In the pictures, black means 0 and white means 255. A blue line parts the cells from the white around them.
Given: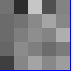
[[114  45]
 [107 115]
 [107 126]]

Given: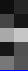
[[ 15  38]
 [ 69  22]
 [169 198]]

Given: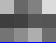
[[185 104]
 [ 62  65]
 [116 141]]

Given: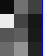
[[ 12 113]
 [236  67]
 [ 85  94]]

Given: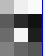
[[188 239]
 [ 91  42]
 [107 244]]

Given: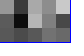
[[151  58]
 [ 91  13]
 [ 88  75]]

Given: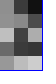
[[143  59]
 [145 137]
 [191  65]]
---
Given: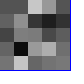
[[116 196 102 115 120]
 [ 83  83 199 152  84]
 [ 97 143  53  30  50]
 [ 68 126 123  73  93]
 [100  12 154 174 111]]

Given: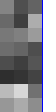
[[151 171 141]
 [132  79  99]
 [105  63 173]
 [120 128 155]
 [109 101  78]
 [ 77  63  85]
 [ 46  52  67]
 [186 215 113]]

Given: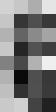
[[201 208  67  33]
 [210 199 173 229]
 [198  54  79  56]
 [178 100 138 164]
 [199  37  82  62]
 [129  73 178 239]
 [178  10  79  56]
 [191  50  80  58]]

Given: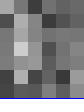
[[ 69  91  88 127  94 140]
 [167 119  61 113  98 105]
 [ 78 174 133  60  82  98]
 [119 166 132 114 120 118]
 [121 205 149  80 115 133]
 [124 146 152  92 118 126]
 [ 65 175  69  99  57 155]]

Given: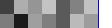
[[125  27 159 127  90 186 157]
 [ 64 174 149 195  90 130 194]]

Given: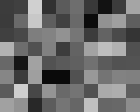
[[161 146  40  92 117 102 192 102 104 141]
 [ 60  64 208  49  91 110  57  18  60 165]
 [ 59 106 200  94  65 105  11 146 159  94]
 [ 64  72 126 131 146 118  60  99  74  52]
 [178 109  81 129  60  99 163 190 177  80]
 [104  21 162  82  90  96 113  91  82  83]
 [134  59 159  10  10  81 152 116 130 128]
 [ 91 207  71 148 105 116  81 170 174  94]]

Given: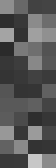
[[ 57  58 199 138]
 [143 104  66  68]
 [ 46  56 139 109]
 [164  50 160 144]
 [ 43 122 111  83]
 [ 55  61 136  87]
 [ 52  56  65  59]
 [ 85  52  53  97]
 [ 89  89  96  68]
 [ 92  75  46  54]
 [152  55 155  71]
 [ 98 138  51  53]]
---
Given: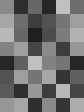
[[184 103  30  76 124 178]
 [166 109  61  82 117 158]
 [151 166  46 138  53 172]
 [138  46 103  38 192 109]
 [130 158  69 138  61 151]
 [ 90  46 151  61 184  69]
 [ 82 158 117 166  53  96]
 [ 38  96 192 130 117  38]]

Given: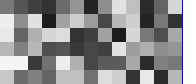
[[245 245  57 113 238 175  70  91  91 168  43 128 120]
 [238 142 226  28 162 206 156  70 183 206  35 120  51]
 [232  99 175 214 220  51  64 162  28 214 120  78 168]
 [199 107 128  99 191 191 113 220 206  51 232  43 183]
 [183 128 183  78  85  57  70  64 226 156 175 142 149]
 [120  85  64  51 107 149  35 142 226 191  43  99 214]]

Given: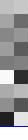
[[249  45]
 [192 199]
 [171 186]
 [165 108]
 [157  92]
 [143  85]
 [135 150]
 [123 129]
 [ 31 228]]

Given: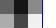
[[172  70 240]
 [ 97  21 138]]

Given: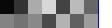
[[131 115 137  74 179  96 156]
 [  8  51 171 215  67 187 103]]

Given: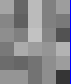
[[165 102 187 128 157]
 [149 149 115 142  53]
 [142 128 194 134  82]
 [134  96 187 128 121]
 [121 171 157 149 179]
 [108 102 115 142 157]]

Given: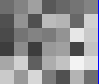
[[202 153 215 123  80 180 110]
 [167 209  95 173 194 243 223]
 [110 131 160  88 103 116 131]
 [ 80 147  80 187 180 103 209]
 [ 74 116 131 123 147 231 202]
 [ 61 139  61 153 160  68 194]]

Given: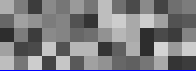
[[190 118 205  68 198  89 161 146 103  96 118 169  52  60]
 [175 124  60 138 118 154 118 190 111  74 138  68 111 124]
 [161  68  74 198  82 183 183  52  96 175  45 212 154 205]
 [103 161 146 124 132  82  52 190 205 169 205 161  82  89]
 [ 45 124  60 138 132 103 111 146 183 169  45  74  60 132]]

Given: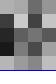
[[182 155 135 190]
 [176 168 108 149]
 [ 60 202  66 196]
 [ 38  95 116  89]
 [ 25 123  74 161]]
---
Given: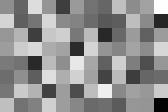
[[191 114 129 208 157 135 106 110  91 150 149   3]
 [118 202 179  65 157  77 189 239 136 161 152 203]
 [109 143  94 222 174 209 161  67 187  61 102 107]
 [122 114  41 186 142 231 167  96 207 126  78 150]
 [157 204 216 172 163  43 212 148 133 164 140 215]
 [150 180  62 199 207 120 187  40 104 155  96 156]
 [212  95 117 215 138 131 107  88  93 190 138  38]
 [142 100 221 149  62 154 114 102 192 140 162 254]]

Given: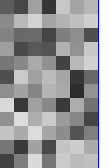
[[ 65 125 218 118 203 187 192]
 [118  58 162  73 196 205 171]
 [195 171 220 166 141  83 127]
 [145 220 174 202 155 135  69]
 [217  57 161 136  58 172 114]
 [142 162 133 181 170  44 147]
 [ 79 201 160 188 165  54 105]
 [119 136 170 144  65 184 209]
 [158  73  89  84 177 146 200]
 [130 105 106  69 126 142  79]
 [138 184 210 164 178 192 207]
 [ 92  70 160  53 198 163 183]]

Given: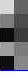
[[ 15 135]
 [159 124]
 [ 11  60]
 [125  75]
 [216 100]]

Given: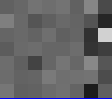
[[118  96  98 107 112 100  28  96]
 [108  99 101 122 111 113 115  76]
 [109  96  67 102 117 103 136  86]
 [ 92 106 109 102 102 109  52  62]
 [101 105  99 111  96 101  49 209]
 [127 105  85  96 105 100  84  38]
 [ 97 103 115 110 115  97 134  74]]

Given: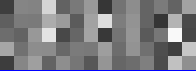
[[ 61 134 159  99 142 118  87 149 102 109 127  76 193 143]
 [166 113 141 140 104 123 121 158 109 147 112  78  63 198]
 [109  99 152 227  72 102 164  56 116 150  90 119 249  71]
 [ 95 123 122 172 155  91 162 221 125 147 100  53 180  74]
 [ 62 133 131 213  98 121 153  54 115 141 100 123  99 162]]

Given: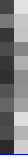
[[ 42 207]
 [ 77 180]
 [ 72 221]
 [101 161]
 [ 83 144]
 [ 48 142]
 [ 55 175]
 [ 75 133]
 [ 55 196]
 [120 198]
 [ 69 225]]

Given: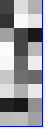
[[186 189 161]
 [ 33  23 145]
 [224 176 233]
 [199 111 104]
 [247 103 237]
 [251  68 184]
 [161  67  24]
 [ 49 250 229]
 [ 67 221 177]]
